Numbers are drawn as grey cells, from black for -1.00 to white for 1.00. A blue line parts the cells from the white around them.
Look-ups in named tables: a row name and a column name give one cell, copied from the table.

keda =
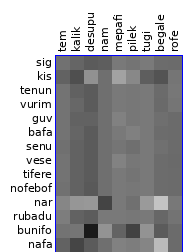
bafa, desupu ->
-0.29
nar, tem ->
0.05
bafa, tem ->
-0.10
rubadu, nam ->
-0.05
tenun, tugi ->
-0.05
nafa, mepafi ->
0.01
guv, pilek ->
-0.07
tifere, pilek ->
-0.09
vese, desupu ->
-0.29
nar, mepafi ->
-0.05
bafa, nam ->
-0.13
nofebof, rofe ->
-0.16
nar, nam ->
-0.47
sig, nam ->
-0.26
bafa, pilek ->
0.00
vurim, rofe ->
-0.08
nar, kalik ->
0.18
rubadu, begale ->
-0.19
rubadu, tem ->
-0.02
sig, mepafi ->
-0.05
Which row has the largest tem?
nar

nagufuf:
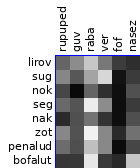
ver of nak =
-0.60
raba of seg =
0.85
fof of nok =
-0.88
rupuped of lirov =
-0.21
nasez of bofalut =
0.55
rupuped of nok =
-0.44
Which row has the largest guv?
lirov

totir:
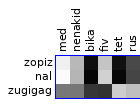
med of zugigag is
-0.06
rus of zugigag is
0.50
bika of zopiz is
-0.89
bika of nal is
-0.95
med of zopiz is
0.88
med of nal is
0.97
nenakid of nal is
0.42
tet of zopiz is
-0.87
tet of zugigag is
0.61
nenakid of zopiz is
0.44
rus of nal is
-0.46

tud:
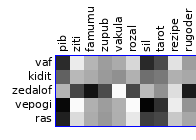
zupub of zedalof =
-0.41
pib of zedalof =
0.41
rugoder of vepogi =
0.16
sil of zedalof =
0.46
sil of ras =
-0.52
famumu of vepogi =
0.38
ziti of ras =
0.72
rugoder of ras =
0.31
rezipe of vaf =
0.77
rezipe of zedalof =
0.74
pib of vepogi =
-0.94
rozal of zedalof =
-0.44
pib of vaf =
-0.66
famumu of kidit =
0.34
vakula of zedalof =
0.96
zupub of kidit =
0.21
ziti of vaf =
0.84
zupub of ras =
0.20

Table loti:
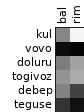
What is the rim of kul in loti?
0.91
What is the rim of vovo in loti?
-0.97
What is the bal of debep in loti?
0.03
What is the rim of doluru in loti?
0.27
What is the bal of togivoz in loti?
0.16
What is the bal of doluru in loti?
-0.02
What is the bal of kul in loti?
0.05
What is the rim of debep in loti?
-0.48
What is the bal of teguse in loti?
-0.60
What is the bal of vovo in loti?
-0.90
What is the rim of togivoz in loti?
0.34
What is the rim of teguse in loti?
-0.87

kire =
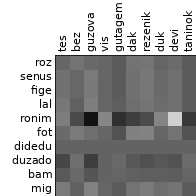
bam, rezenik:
-0.26
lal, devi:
-0.12
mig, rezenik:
-0.04
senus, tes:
-0.11
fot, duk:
-0.20
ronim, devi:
0.63
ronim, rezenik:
-0.41
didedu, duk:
-0.22
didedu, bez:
-0.22
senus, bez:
-0.19
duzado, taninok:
-0.16
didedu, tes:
-0.22

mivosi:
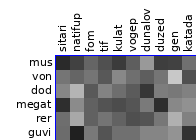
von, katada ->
-0.37
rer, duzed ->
-0.07
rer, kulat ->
-0.23
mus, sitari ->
-0.67
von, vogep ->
-0.13
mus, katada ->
-0.12
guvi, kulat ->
-0.12
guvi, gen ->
0.15
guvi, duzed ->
0.04
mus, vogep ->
-0.26
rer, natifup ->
0.32
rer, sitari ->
-0.14
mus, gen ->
-0.49
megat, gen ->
0.07
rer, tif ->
-0.09
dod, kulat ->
-0.14
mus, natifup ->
-0.49
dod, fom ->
-0.30
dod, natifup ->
0.41
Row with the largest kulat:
von

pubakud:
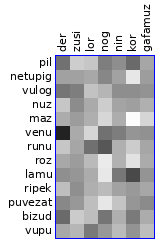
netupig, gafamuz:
0.23
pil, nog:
-0.01
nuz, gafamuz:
0.38
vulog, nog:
0.42
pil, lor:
0.55
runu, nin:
0.38
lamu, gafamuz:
0.16
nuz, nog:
0.61
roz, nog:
0.84
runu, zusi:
0.30
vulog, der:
-0.08
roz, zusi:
0.22
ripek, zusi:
0.12

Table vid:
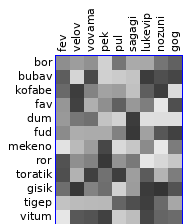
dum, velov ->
-0.07
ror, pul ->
0.15
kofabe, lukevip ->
-0.26
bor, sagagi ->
0.33
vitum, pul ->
0.60
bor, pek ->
0.64
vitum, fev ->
0.80
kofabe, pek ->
0.27
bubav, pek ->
0.63
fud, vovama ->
0.34

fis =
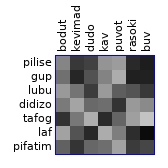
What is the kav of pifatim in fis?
-0.14
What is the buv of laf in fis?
-0.91
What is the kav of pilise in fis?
0.16
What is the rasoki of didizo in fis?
0.20
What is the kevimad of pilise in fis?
-0.56
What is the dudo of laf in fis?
-0.69
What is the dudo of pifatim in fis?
-0.19
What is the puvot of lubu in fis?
-0.26
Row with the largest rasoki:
tafog

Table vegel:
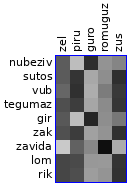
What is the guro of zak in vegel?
0.26
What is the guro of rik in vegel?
0.23
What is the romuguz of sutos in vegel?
0.11
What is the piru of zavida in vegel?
-0.24
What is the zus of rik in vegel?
-0.61
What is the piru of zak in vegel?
-0.53
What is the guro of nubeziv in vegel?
-0.65
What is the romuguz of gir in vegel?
0.11
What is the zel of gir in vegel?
-0.31
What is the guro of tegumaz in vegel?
0.30

